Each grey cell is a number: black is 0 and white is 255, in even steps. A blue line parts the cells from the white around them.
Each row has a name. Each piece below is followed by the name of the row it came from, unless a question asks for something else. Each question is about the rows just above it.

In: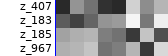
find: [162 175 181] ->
z_185
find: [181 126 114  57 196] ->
z_185
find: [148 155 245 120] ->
z_183

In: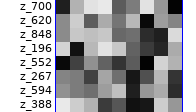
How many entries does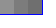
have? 3
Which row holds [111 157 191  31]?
z_594
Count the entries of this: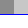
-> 2
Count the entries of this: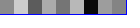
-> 9
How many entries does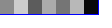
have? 7
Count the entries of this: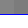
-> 2
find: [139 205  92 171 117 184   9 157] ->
z_620

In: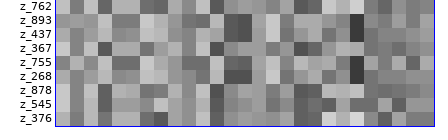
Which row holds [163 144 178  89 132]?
z_545
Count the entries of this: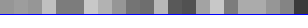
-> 22
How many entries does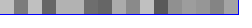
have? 17
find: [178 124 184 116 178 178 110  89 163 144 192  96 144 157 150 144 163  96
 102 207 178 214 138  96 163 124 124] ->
z_376
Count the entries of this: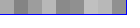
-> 9

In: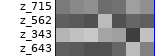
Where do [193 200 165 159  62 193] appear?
z_343
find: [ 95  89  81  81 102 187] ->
z_643
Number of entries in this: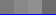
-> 4
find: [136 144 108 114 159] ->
z_715
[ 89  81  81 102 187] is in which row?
z_643

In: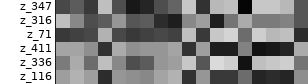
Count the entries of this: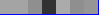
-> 7
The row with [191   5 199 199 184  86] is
z_347
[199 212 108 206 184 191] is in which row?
z_71
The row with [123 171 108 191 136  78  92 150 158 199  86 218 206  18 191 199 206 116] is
z_336
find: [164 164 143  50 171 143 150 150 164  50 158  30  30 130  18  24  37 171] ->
z_411
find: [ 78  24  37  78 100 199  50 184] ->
z_347

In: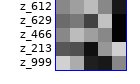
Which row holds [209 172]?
z_999
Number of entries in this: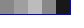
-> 5
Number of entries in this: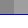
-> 2
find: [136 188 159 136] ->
z_466
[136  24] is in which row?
z_612

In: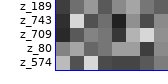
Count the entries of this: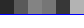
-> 6
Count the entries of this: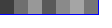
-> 7
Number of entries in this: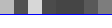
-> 8
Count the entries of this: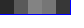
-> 5
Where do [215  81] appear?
z_743
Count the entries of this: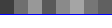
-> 8

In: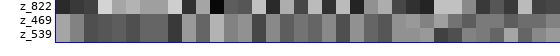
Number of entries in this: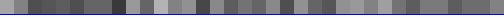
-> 36
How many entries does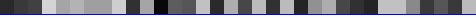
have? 34

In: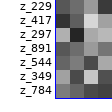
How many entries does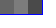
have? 3
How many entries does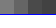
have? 4
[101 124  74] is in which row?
z_544
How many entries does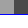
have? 2
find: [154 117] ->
z_891
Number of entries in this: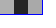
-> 3
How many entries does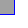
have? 1

